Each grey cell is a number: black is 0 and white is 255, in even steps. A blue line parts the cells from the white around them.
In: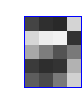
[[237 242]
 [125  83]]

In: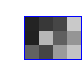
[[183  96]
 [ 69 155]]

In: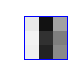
[[ 49 126]
 [ 35 137]]

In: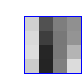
[[ 62 120]
 [ 38 121]]

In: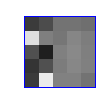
[[127 118]
 [ 31 128]]

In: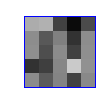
[[ 88 128]
 [ 78 139]]

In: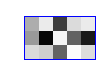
[[  6 245]
 [206  99]]

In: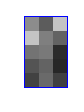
[[127  99]
 [121  43]]

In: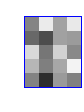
[[ 77 161]
 [118 210]]
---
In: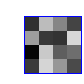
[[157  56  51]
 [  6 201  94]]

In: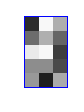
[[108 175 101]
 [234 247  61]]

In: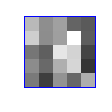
[[206 141 159]
 [118  95 230]]

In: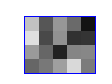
[[223  73 146]
 [154 102  34]]

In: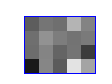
[[111 146 125]
 [109 132 100]]

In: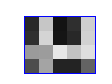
[[ 47 212  21]
 [154 156 231]]
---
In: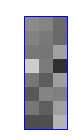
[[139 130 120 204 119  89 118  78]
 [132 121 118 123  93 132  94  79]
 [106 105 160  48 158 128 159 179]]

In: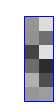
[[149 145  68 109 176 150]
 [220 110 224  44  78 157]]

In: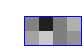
[[130 163]
 [ 32 201]
 [126 127]
 [176 147]]

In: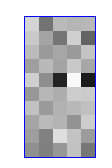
[[212 201 187 159 207 152 193 165 158 144]
 [115 164 154 185 142 183 154 186 129 127]
 [185 117 167 164  36 173 178 180 222 151]
 [181 208 154 201 250 205 185 147 195 194]
 [183  99 196 167  27 203 192 205 156 119]]

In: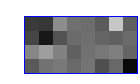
[[ 58  69 134  89]
 [ 55  23 158 114]
 [141  82 130 121]
 [112 107  96 106]
 [109 111 113 116]
 [ 91 101 120  79]
 [198  97 127 104]
 [ 95 107 101   9]]

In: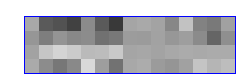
[[168 150 162 170]
 [ 90 126 198 140]
 [ 82 148 212 119]
 [ 65 136 203 137]
 [139 140 186 217]
 [ 90 113 188 158]
 [ 57 120 201 114]
 [165 156 165 168]
 [169 155 167 172]
 [163 162 163 155]
 [135 151 168 149]
 [194 158 171 161]
 [130 139 169 196]
 [121 101 171 181]
 [161 143 171 189]]
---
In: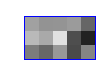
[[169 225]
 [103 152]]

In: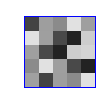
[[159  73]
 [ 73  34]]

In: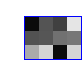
[[ 86 113]
 [212  12]]

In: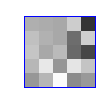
[[177 168]
 [168 186]]

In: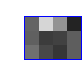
[[60 65]
 [72 54]]

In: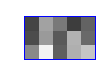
[[154  89]
 [243  95]]

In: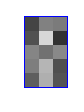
[[215  50]
 [113 137]]
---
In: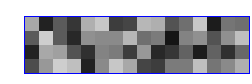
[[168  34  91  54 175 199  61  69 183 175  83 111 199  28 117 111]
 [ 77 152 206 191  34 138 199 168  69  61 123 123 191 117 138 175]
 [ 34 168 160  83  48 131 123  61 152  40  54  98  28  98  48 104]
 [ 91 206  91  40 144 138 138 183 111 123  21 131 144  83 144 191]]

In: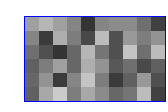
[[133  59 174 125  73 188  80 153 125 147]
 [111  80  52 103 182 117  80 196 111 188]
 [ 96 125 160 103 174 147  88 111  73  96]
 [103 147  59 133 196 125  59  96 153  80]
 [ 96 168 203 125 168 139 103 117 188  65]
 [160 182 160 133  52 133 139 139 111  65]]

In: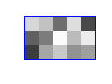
[[ 96 124 251 187 236]
 [ 60 166 200 146 159]
 [214 194 110 222  74]]

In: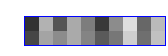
[[ 70 164 140 170 132  90 119 207 111 193]
 [ 51 178  84 170 125  57 140 222 103 186]]

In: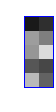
[[ 25  47]
 [ 86  71]
 [185  98]
 [157 127]
 [150 219]]

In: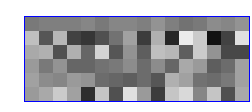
[[191  86 183  66  54  80 114 161  60 176  39 236 203  18  66 224]
 [154 121 147 102 102 114 121 140 108 140 102 169 154  94 108 161]
 [121 127 127 127 134 121 134 134 127 147 127 114 121 140 134 147]
 [161 140 134 154 147 108 102  94 108  86 176 161 114 108 121 161]
 [154 169 203 161  46 197  80 224 154  60 197 217 134 197  80 169]
 [169 176  80 176 102 211  86 147  94 191 183  94 203 147  72  72]]

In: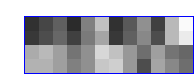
[[ 49  70  96  43 128 193  49  89 144  64 185 250]
 [ 56  77 103  64 122 165  56  96 136  77 185 235]
 [178 178 159 128 144 199 207 152  77 165 136 110]
 [171 185 159 116 144 215 193 152 110 159 116 103]]

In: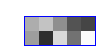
[[157  46 217 114 251]
 [173 195 143  83  69]]
